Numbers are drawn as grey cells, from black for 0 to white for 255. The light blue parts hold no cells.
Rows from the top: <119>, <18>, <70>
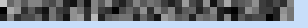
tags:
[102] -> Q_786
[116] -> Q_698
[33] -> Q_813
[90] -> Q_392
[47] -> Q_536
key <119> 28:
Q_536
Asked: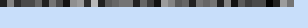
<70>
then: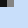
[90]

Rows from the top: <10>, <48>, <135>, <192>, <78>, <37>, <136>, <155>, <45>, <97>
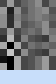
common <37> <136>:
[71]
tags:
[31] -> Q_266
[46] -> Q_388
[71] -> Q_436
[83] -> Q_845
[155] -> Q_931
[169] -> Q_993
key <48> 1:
Q_266
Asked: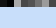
<45>

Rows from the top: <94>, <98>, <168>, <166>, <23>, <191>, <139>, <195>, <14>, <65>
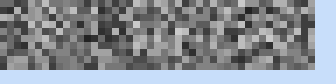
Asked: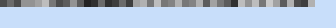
<191>
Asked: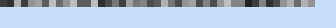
<98>
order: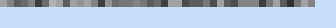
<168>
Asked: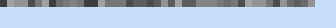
<65>
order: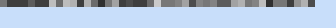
<166>
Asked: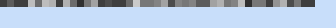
<166>

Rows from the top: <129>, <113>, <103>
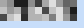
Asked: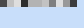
<103>
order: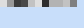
<103>
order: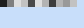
<113>

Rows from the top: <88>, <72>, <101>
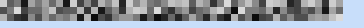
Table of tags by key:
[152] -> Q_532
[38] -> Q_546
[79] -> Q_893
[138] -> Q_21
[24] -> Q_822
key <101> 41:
Q_21
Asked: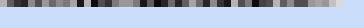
<101>
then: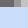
[79]
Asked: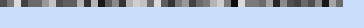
<72>

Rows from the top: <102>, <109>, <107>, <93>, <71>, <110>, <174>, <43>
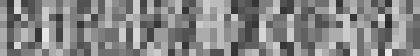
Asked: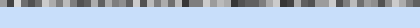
<174>
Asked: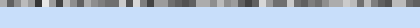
<110>
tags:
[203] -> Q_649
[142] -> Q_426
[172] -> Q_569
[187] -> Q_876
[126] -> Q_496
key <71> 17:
Q_649

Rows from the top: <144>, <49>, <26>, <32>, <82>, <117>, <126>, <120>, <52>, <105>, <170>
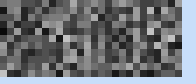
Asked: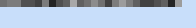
<144>
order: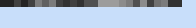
<120>
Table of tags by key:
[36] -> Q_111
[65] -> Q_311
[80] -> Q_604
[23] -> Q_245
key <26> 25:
Q_604
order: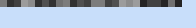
<32>
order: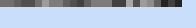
<144>
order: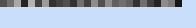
<49>

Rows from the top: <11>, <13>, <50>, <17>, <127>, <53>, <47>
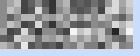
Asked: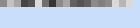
<17>
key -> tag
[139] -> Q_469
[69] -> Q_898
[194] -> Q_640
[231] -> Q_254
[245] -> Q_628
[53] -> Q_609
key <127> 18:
Q_628
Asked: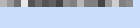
<47>
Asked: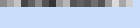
<11>

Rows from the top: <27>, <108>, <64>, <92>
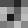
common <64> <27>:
[107]
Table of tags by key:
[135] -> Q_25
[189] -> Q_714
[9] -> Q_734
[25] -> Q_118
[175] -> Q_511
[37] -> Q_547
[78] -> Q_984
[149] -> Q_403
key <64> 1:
Q_118
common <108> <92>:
[189]
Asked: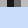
<64>
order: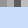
<108>

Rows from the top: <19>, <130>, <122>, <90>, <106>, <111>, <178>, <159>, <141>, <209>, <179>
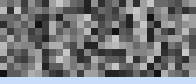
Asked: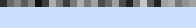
<90>
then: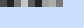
[145]
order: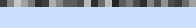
<141>
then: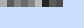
[19]
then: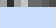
[132]

